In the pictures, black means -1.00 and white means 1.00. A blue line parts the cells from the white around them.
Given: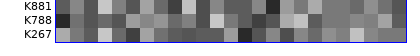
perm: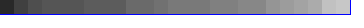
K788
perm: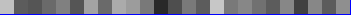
K267
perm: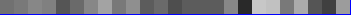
K267
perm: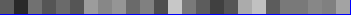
K788
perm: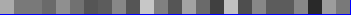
K881
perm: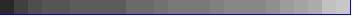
K267
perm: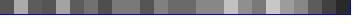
K881

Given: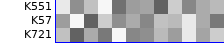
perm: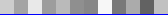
K721
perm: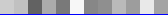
K721

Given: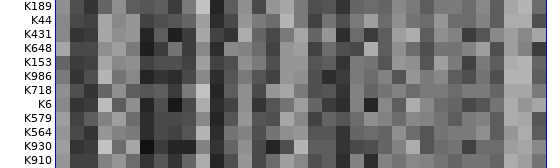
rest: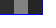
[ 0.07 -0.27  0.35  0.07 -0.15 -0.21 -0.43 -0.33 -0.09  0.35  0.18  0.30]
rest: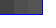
[-0.21  0.24 -0.65 -0.43  0.18 -0.04 -0.15  0.41 -0.04 -0.48 -0.09 -0.38
 -0.04  0.24 -0.15  0.12 -0.09 -0.15  0.18 -0.15 -0.15  0.02 -0.27  0.35
  0.35 -0.38]
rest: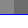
[-0.21 -0.43 -0.33 -0.09  0.35  0.18  0.30]
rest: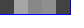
[-0.38 -0.38 -0.48  0.24 -0.48 -0.38  0.12 -0.04 -0.38  0.18  0.18 -0.33
 -0.27 -0.59 -0.04 -0.09 -0.33  0.18  0.12 -0.33  0.24 -0.04 -0.48 -0.04
 -0.27  0.35  0.41 -0.21]

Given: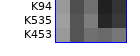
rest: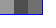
[-0.75 -0.60]
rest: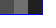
[-0.60]
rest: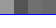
[-0.07]
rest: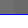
[-0.07]

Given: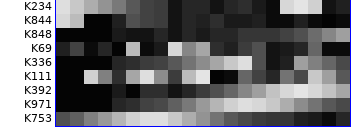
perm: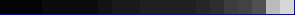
K844
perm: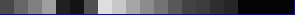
K336
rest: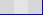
[0.52 0.30]
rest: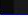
[ 0.69  0.05  0.30 -0.64 -0.75 -0.53 -0.37 -0.85 -0.80 -0.70 -0.20 -0.91
 -0.91]
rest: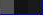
[-0.70 -0.20 -0.91 -0.91]

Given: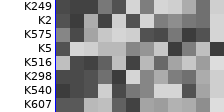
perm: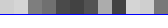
K249
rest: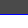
[-0.36 -0.12 -0.53  0.67  0.05  0.35 -0.01 -0.12  0.35  0.62]
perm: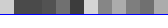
K298
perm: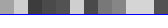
K540
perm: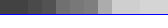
K249
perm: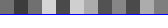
K298
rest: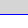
[-0.36  0.29  0.62]

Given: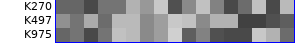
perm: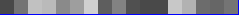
K975
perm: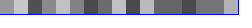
K270
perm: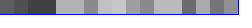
K497
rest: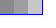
[ 0.51  0.08  0.40  0.40 -0.49 -0.49 -0.37 -0.26]

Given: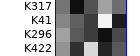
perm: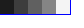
K41
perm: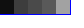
K296
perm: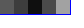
K296
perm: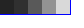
K422
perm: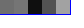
K317
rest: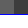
[ 0.91 -0.78]

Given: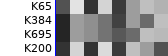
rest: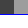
[-0.16  0.50]
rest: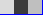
[ 0.23 -0.36]
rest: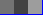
[-0.16  0.50]
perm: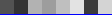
K65
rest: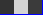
[0.23 0.50 0.40]
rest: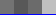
[0.45]

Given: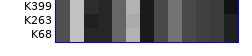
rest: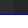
[-0.20  0.40 -0.80 -0.43 -0.09 -0.43 -0.49 -0.54 -0.86]
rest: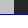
[-0.70 -0.20  0.40 -0.80 -0.43 -0.09 -0.43 -0.49 -0.54 -0.75]
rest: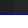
[-0.20  0.34 -0.80 -0.43 -0.09 -0.43 -0.49 -0.54 -0.75]
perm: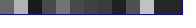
K68

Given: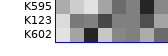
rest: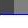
[ 0.00 -0.39  0.29]
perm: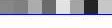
K602
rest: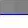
[ 0.35 -0.16]

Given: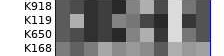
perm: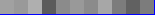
K168
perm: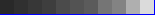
K650

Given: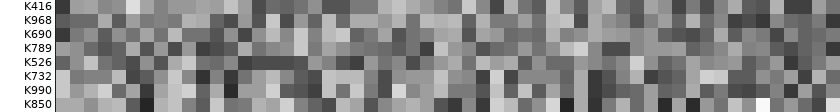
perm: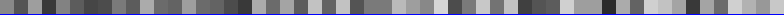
K990
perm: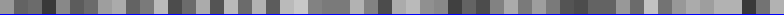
K968
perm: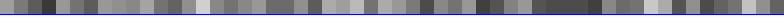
K526

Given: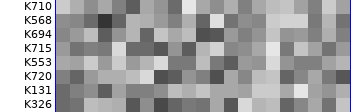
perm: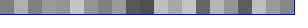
K694
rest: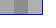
[0.00 0.32 0.48 0.54 0.27 0.00 0.59 0.27]
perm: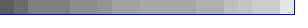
K710
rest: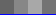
[0.54]
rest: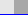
[0.11 0.37 0.00 0.32 0.48 0.54 0.27 0.00 0.59 0.27]

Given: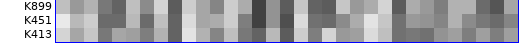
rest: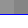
[ 0.40  0.09 -0.06 -0.16  0.04]
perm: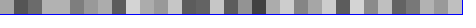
K899
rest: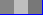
[-0.22  0.45 -0.28  0.61 -0.01  0.66  0.20  0.25  0.72  0.50 -0.11 -0.06
 -0.11  0.15  0.25 -0.01  0.25 -0.01  0.25]
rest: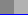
[ 0.09 -0.06 -0.16  0.04]
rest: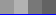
[ 0.50  0.09  0.66 -0.28  0.61  0.30  0.04  0.61  0.35 -0.49  0.15 -0.28
  0.55 -0.22 -0.28  0.55  0.20  0.35  0.66 -0.28  0.35  0.20 -0.01  0.40
  0.40 -0.16 -0.33  0.30]

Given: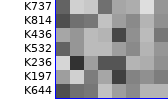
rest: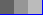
[0.47 0.24 0.08 0.41 0.18]
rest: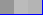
[-0.44  0.13  0.47 -0.07]
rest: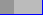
[0.24 0.08 0.41 0.18]

